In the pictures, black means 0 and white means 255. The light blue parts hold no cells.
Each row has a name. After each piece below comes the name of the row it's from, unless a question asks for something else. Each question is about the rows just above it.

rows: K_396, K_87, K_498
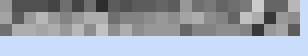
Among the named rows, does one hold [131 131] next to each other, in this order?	yes
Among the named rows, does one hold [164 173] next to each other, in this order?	yes
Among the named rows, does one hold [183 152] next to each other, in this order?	yes
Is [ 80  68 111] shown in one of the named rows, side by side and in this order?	yes
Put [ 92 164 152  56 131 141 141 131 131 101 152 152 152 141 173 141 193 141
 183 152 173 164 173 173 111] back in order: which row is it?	K_498
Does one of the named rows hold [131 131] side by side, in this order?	yes

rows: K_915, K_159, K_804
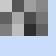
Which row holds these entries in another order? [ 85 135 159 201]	K_915
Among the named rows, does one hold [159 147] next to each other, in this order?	no
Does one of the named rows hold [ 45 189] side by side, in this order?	no
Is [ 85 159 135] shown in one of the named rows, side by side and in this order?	yes

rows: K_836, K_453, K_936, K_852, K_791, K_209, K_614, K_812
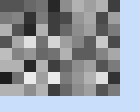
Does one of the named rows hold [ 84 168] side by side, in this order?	yes
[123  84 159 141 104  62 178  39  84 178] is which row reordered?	K_936
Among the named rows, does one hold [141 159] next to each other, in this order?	yes

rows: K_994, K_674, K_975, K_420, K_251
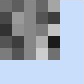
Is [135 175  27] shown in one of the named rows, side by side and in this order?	yes
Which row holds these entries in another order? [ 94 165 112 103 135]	K_994

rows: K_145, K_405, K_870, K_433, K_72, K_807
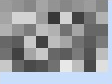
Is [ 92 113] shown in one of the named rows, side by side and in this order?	no
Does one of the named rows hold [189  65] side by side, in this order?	no
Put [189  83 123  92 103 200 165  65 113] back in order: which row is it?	K_72
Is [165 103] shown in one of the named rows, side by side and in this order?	yes
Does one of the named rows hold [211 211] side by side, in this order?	yes
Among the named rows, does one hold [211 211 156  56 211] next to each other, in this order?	yes
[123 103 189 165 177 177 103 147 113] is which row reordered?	K_870

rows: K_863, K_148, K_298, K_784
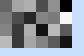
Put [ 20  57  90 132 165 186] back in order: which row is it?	K_784
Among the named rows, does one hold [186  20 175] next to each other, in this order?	no
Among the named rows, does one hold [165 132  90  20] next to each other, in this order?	yes

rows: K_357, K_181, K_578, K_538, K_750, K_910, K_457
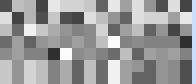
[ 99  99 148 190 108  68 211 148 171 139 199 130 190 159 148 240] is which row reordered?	K_578
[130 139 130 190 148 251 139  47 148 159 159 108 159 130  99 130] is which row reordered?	K_750
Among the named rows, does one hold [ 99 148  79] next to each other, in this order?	no
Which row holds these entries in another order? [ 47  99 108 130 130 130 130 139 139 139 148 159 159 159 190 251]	K_538
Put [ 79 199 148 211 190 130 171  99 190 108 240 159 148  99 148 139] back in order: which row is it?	K_910
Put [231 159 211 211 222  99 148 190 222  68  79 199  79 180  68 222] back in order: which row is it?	K_181

